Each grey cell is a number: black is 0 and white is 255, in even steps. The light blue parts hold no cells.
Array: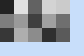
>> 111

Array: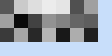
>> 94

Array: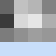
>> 174

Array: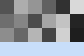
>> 36

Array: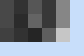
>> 134

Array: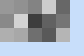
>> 117

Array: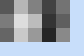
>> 95

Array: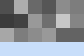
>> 133

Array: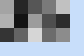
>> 44
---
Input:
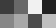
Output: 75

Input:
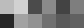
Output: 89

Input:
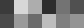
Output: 127

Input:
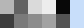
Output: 162

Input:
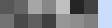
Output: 142

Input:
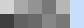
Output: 135
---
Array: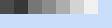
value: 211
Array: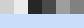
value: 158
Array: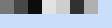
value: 49
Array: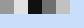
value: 111
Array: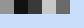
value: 199
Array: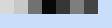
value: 126
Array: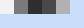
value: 73
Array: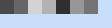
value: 150
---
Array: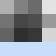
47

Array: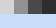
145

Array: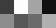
88

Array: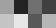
230

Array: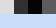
49

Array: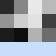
14

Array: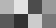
50
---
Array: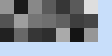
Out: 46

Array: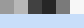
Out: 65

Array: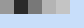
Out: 41

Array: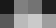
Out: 89

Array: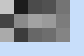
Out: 60

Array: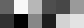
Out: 135

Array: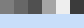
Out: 80

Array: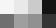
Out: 112
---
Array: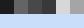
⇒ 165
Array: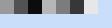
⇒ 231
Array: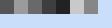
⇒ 134
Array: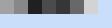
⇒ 211
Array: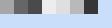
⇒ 54
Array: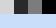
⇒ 2
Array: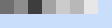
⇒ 231
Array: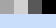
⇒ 0
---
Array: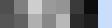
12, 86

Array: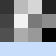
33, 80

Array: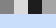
165, 130

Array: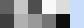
220, 63

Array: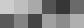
106, 90

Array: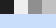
193, 31

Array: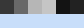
34, 55

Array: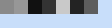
93, 137
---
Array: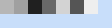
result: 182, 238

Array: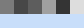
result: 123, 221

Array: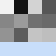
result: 242, 190

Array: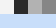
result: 243, 134

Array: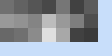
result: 112, 58

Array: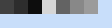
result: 64, 155
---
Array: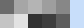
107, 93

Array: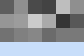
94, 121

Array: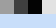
158, 226

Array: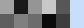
163, 61

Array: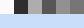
250, 118

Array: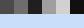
75, 16

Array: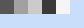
86, 245

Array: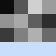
12, 106
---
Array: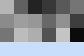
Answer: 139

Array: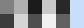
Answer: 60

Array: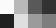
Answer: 32

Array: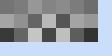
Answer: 164

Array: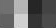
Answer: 98

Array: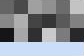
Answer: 136

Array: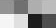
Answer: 245
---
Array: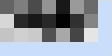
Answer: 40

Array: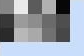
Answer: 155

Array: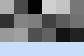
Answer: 132

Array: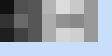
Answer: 106

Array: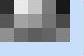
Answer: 163

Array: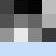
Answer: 121

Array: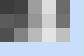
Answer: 85

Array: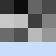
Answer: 193

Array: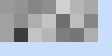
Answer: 142

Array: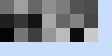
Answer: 54
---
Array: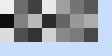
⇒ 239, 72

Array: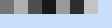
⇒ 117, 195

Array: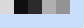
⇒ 217, 147

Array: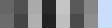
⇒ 102, 142

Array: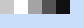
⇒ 200, 17

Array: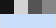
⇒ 20, 134
